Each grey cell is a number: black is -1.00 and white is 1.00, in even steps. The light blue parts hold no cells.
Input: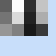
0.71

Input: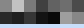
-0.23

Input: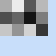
-0.21

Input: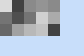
-0.09

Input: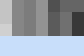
-0.29

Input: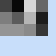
-0.29
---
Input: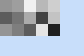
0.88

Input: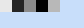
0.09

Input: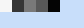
-0.05

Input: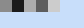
0.35

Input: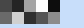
0.28

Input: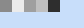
0.25

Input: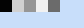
0.18

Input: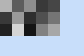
0.11
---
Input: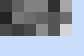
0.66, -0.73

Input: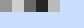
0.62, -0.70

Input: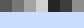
0.63, -0.70

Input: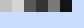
0.67, -0.85

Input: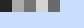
0.66, -0.70

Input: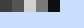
0.63, -0.88

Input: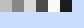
0.95, -0.78

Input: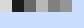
0.70, -0.77

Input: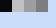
0.51, -0.93
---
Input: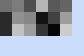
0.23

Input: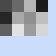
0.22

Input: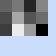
0.22

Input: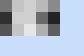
0.80

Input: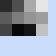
-0.84

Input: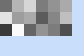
-0.21

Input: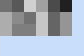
-0.01

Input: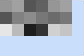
-0.77

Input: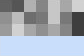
0.31

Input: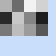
0.22
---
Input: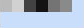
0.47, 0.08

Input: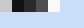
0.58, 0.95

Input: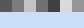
-0.32, 0.17

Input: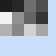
-0.77, 0.30

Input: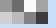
0.19, -0.52

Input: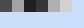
-0.41, 0.64
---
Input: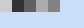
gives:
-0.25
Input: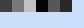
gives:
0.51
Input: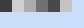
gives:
0.35
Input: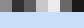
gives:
-0.26
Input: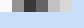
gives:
-0.55
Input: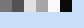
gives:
0.76
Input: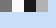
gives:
-0.79
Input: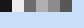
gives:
-0.15
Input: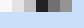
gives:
0.50
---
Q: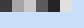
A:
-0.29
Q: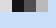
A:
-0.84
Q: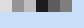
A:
-0.78
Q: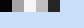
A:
0.92
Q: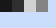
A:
-0.63
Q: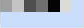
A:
-0.13
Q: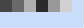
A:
-0.66
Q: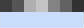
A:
0.03
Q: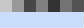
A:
-0.60
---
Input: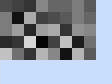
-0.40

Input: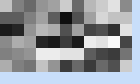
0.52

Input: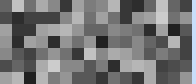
-0.21

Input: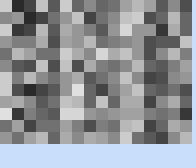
0.60

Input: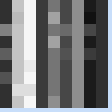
-0.62

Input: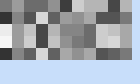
-0.05

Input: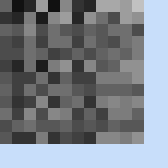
-0.23

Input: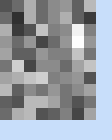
-0.35
